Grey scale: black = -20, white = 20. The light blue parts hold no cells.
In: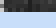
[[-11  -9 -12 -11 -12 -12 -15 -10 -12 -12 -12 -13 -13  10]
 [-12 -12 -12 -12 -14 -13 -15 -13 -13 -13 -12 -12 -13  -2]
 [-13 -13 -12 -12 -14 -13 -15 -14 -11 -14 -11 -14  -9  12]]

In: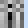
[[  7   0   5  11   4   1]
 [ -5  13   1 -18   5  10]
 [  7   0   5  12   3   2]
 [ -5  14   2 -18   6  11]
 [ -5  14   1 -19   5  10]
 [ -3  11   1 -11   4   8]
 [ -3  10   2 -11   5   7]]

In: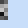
[[ -3  -9]
 [  9   6]
 [  1  11]
 [  7 -17]
 [ -8  -5]]

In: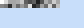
[[  6  12   2   7  -7 -15  -5  -8  -5  11   7   6   6  14  20]
 [ 10  -5  13  -3   5  -9 -14  15  -1   4  -3   6 -13  -1   1]]

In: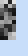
[[ 16 -14  13  11]
 [ -4   8 -14   7]
 [-16 -14  -8  -4]
 [-17  -7   2  -7]
 [  1  -1   4 -14]
 [-17   5   3   6]
 [ -4 -13 -13  -1]
 [ -4 -14  -4 -11]
 [ 12   6  -4 -14]
 [  9   8 -16 -17]]

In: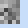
[[ -1   4   5   7   5]
 [ -2   1   5  11  10]
 [  2   3  -2 -10   7]
 [  1  -2  -6   7  -6]
 [  5  -4  -1   1  12]
 [ -4  10  -8   8   2]]
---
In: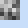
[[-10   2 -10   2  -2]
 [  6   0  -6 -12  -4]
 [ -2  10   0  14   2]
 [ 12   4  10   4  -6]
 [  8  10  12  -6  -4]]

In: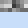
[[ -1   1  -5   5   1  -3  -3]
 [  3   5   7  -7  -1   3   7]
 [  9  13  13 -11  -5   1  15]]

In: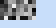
[[-11  17 -15 -19  11 -17 -17   1  15]
 [-11 -13   1  17  -1   3  -1   7   5]
 [ -7  -1   3  -5   5   7  11   9  -9]
 [ -5  -9   5 -13   1   7  -5   9 -19]
 [-17  -7   7   5  -7  -3  13 -15  -3]]

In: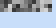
[[ -5 -11  -7   7   7   5  -1  -5 -11   3  11   9   9]
 [ -3   5  11 -11  -7  -5  -3  -5   3  -9  11  13  -1]
 [ -1  -9  13  -3 -13   3   1  -9   7   3   9  -1 -13]]

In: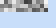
[[  0   2  -2  10   8  12  12   0   4   6  -6  14]
 [ 16  -4   8  16   8   4 -10  -8  10   0   4  18]
 [  6  16  12  14  -2  -2   2   8  -6  -4   6  -8]]

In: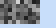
[[ -5  -7 -15   3  -1  -3  -1 -11   5   7]
 [ -5 -11 -13   1  -7  -5 -15  -7  -5  -9]
 [-11  -3  -9   1  -7  -3  -7   3   5  -5]
 [  3  -9  -3  -1  13 -13   5  -1 -15 -13]
 [ -1  -7   1   1 -11  -5  -5 -13  -9  -1]
 [  3 -11   5  -7   9  -1  -3  -9 -11   3]]
